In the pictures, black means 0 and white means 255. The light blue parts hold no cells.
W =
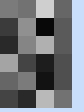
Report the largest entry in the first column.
164
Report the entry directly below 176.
29
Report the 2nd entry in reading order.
114
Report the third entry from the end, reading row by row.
41
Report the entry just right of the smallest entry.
90
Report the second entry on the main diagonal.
144
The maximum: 207

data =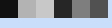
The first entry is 17
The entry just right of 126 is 81
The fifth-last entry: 179

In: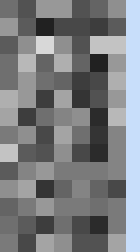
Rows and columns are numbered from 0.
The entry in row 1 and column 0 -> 152
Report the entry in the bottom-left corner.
122
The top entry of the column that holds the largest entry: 152
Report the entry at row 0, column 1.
82
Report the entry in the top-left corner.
111
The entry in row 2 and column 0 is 91
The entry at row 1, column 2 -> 33
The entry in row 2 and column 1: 143
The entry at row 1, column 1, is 91
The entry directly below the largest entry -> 100
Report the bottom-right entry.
164
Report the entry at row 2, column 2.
216
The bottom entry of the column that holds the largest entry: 164
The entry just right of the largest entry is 143
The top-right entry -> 143

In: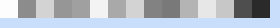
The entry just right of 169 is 211
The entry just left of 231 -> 180
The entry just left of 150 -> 211

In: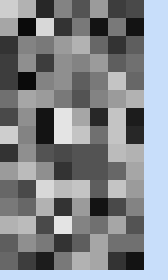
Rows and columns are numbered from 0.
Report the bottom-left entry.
103
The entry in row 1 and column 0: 166
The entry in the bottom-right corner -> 19
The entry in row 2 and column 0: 51
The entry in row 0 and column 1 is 178
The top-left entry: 206
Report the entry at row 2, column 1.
131
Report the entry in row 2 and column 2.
121
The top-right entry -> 73
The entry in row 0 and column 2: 39
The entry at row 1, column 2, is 216
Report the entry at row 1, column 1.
10

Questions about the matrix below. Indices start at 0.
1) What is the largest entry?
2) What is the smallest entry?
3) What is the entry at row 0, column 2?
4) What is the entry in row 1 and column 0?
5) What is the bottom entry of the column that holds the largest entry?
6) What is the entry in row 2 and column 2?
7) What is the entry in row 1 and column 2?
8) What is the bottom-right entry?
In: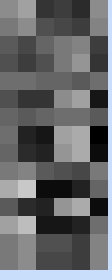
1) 200
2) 0
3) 52
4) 121
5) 140
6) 101
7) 80
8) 131

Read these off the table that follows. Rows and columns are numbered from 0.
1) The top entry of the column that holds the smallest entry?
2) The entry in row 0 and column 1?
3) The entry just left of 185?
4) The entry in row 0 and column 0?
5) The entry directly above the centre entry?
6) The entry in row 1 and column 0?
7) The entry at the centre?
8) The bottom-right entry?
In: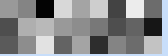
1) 3
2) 132
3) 175
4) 153
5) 164
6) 78
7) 141
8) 195

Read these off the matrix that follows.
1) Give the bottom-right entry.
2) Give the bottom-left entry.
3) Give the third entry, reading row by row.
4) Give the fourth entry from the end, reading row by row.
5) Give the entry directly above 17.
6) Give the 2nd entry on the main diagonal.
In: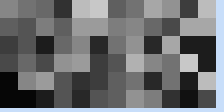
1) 73
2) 6
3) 104
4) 125
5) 28
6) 84

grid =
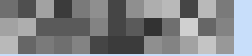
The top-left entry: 111
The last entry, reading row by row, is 152
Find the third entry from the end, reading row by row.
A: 162
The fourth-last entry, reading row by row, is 131
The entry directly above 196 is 102
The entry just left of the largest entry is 111
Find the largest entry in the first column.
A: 185
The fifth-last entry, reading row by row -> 143
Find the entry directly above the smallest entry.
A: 174
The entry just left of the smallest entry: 90
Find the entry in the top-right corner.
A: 122
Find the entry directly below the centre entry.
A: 59

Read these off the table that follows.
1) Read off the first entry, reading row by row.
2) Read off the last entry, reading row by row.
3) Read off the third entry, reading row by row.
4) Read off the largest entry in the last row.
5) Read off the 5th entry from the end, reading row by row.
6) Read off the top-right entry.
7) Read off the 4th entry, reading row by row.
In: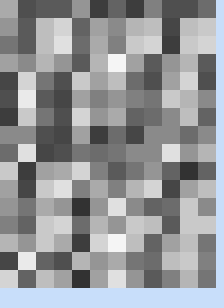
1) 170
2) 117
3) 90
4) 224
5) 149
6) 108
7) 90

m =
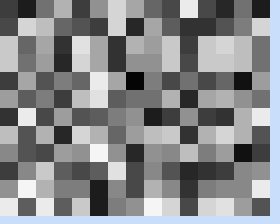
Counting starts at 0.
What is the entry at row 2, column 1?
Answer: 102
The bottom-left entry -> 235
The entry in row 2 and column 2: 166
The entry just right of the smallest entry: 125
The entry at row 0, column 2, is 113
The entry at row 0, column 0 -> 61
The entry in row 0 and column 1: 28
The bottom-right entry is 83
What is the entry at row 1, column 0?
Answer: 72
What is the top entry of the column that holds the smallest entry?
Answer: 166
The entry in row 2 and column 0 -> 201
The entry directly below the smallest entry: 113
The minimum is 5
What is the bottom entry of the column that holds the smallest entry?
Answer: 145
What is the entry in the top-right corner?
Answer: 28
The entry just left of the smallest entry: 166
